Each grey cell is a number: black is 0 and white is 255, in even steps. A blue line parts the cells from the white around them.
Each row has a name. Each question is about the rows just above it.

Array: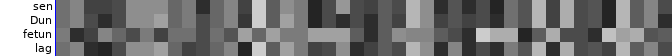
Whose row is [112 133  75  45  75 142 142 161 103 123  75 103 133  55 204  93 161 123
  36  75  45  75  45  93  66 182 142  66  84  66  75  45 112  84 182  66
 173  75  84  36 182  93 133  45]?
Dun
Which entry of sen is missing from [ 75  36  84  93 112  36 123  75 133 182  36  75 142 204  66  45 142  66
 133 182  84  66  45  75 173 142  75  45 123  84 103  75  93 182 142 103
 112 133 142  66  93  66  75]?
[151]
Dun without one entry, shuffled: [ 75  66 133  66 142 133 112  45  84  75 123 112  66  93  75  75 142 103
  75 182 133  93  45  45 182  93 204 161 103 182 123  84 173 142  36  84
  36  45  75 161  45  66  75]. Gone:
[55]
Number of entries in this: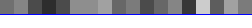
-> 18
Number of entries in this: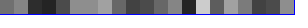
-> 21

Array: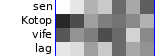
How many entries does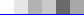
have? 6
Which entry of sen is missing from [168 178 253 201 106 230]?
[95]

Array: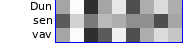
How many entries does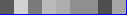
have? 9
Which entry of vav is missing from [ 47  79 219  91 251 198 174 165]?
[240]
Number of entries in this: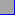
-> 1
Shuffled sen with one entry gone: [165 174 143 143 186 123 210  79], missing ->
[91]
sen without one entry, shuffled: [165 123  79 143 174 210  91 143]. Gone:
[186]
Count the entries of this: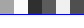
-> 6

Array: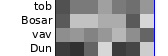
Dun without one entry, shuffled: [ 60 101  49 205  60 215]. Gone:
[70]
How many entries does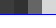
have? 4
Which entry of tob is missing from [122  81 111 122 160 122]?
[151]
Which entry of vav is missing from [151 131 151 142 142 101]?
[183]
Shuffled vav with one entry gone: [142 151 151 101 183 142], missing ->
[131]

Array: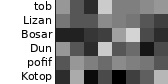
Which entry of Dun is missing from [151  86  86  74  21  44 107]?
[203]
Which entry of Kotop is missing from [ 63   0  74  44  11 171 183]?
[95]
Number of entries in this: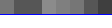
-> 8
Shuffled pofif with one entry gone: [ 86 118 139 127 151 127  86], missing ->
[107]
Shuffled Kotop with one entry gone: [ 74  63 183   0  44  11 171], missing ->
[95]

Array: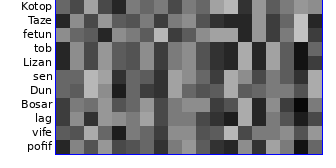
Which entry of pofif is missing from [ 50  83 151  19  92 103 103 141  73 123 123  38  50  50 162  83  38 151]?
[132]
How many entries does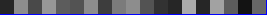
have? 19
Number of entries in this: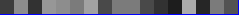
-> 17
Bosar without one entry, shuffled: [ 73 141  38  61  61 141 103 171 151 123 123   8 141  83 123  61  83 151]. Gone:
[112]

